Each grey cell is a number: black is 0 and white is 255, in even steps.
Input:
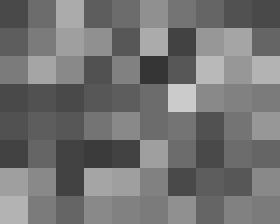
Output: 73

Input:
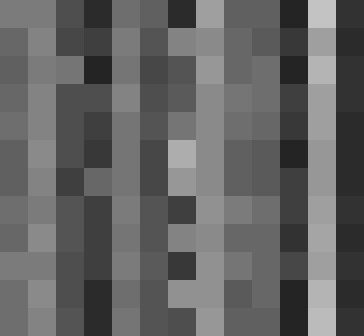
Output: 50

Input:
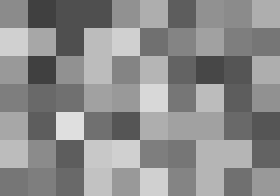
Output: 174

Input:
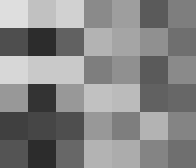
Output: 126

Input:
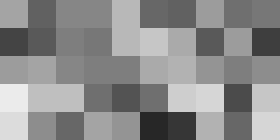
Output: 119

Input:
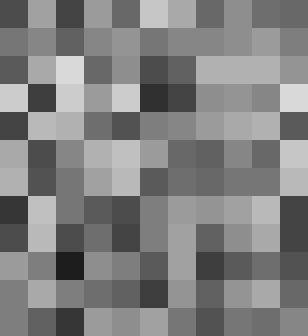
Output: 104
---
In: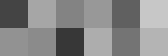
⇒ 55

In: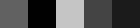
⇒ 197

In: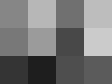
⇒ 78

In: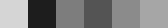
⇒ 125

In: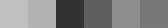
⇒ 50

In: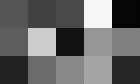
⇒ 136
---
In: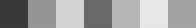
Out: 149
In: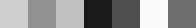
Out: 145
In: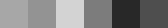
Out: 147
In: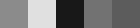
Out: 224
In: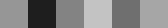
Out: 30
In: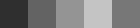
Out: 99
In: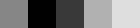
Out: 1
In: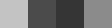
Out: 75
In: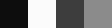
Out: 251
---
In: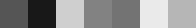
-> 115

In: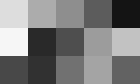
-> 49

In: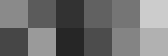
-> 70

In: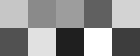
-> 81

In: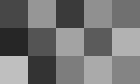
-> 58

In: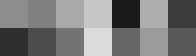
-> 60

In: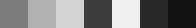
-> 61

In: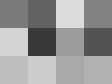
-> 98
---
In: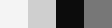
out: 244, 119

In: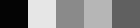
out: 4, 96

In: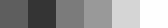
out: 94, 254

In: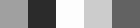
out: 160, 98

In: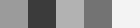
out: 155, 243

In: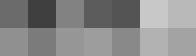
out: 107, 163

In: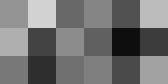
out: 148, 162

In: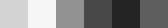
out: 211, 94
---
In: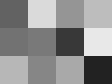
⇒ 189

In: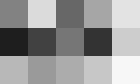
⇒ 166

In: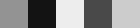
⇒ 73

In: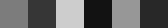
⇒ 18

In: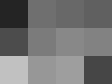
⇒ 96

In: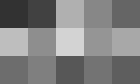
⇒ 135

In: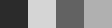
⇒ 176
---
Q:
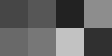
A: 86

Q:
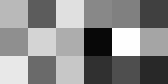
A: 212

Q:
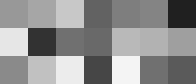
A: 50

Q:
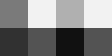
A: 242

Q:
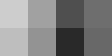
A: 161

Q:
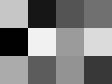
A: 241
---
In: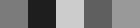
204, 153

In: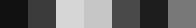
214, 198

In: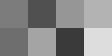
221, 179

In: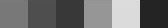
219, 150

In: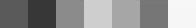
246, 206

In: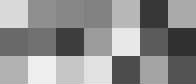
238, 232
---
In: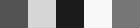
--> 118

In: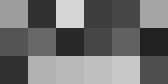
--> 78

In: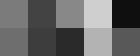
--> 88

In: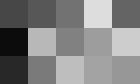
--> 151

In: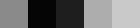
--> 201

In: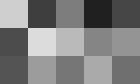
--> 111

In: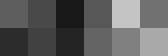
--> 169

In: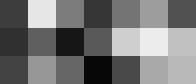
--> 185

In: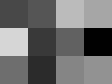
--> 146

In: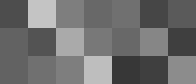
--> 140
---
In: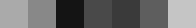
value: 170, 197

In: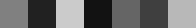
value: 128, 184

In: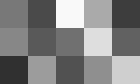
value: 120, 207

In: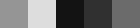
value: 149, 107

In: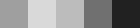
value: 159, 33

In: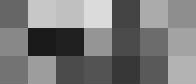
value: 102, 179

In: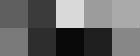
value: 95, 135

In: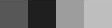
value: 87, 190

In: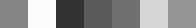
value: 132, 150

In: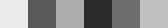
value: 235, 193
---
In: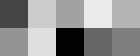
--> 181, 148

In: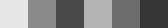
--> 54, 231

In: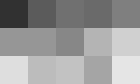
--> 127, 222

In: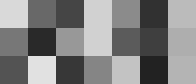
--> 187, 83

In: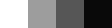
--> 9, 255

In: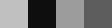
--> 93, 192

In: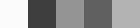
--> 179, 250

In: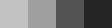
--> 37, 194
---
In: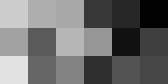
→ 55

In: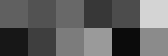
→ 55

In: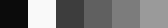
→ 96

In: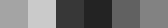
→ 35

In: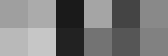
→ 165

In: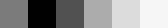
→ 172
